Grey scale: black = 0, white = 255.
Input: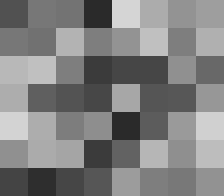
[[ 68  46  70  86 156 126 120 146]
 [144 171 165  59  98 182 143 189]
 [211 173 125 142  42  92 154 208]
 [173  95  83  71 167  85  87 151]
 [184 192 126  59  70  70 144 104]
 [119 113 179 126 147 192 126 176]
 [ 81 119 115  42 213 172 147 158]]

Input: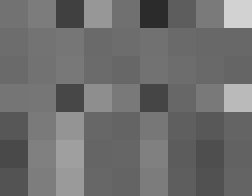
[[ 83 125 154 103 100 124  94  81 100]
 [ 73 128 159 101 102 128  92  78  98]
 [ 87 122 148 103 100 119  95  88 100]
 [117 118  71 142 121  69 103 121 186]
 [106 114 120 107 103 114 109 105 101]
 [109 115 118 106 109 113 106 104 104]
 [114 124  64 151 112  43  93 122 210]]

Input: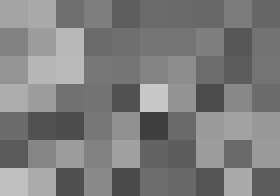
[[191 171  79 138  74 109 104  84 170  92]
 [ 90 134 157 130 160  98  93 157 105 155]
 [108  82  76 119 145  63 106 155 162 153]
 [173 156 113 115  81 200 147  75 136 108]
 [148 182 186 119 117 131 141 109  92 116]
 [129 157 184 107 111 117 116 127  86 115]
 [163 170 111 126  94 107 105 104 124 102]]

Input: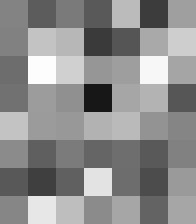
[[134 231 190 139 166  99 166]
 [ 88  63  96 227 109  76 154]
 [139  95 123 101 110  89 129]
 [195 155 152 178 186 147 133]
 [113 156 144  23 166 179  86]
 [109 253 208 150 158 247 165]
 [129 195 183  58  85 169 206]
 [131  92 122  89 187  60 159]]

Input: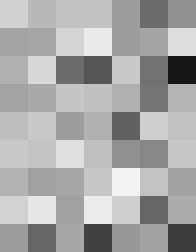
[[156 101 168  64 152 162  60]
 [210 231 162 236 207 102 171]
 [179 161 167 200 243 195 162]
 [202 197 223 191 145 135 200]
 [190 201 157 176  97 206 194]
 [163 169 198 192 176 117 181]
 [177 217 107  85 201 114  21]
 [163 165 212 234 157 164 222]
 [209 185 194 193 156 107 145]]

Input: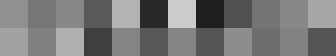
[[162 129 176  63 132  88 133  85 141 110 130  85]
 [144 119 136  89 179  41 203  31  80 116 136 167]]

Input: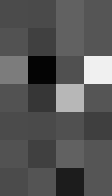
[[ 75  84  28  85]
 [ 82  64  97  85]
 [ 75  74  80  63]
 [ 82  54 183  85]
 [124   4  80 240]
 [ 82  64  97  85]
 [ 75  74  97  85]]

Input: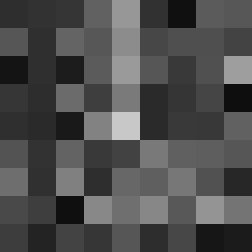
[[ 61  35  67  54  86  45  71  22  27]
 [ 73  62  15 136 111 135  88 148 116]
 [110  48 128  46 103  95 119  81  39]
 [ 83  50  99  57  66 121  96  94  86]
 [ 47  42  25 130 200  42  57  56  97]
 [ 54  45 107  62 122  42  53  69  14]
 [ 20  47  28  91 154  86  57  80 158]
 [ 86  47 100  87 140  71  79  79  67]
 [ 46  50  53  97 151  49  16  91  87]]

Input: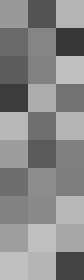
[[192 181  68]
 [158 191 167]
 [130 138 184]
 [110 141 126]
 [157  90 128]
 [184 111 181]
 [ 60 173 114]
 [ 92 129 192]
 [105 133  54]
 [153  83 180]]
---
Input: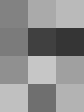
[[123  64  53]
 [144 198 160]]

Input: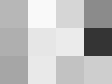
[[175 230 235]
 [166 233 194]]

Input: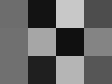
[[112 166  16]
 [112  31 181]]

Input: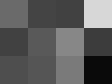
[[ 65  89 135]
 [ 78  85 122]]

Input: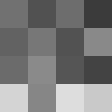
[[ 98 119  82]
 [107 138  85]]

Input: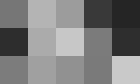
[[ 45 171 199]
 [124 160 145]]
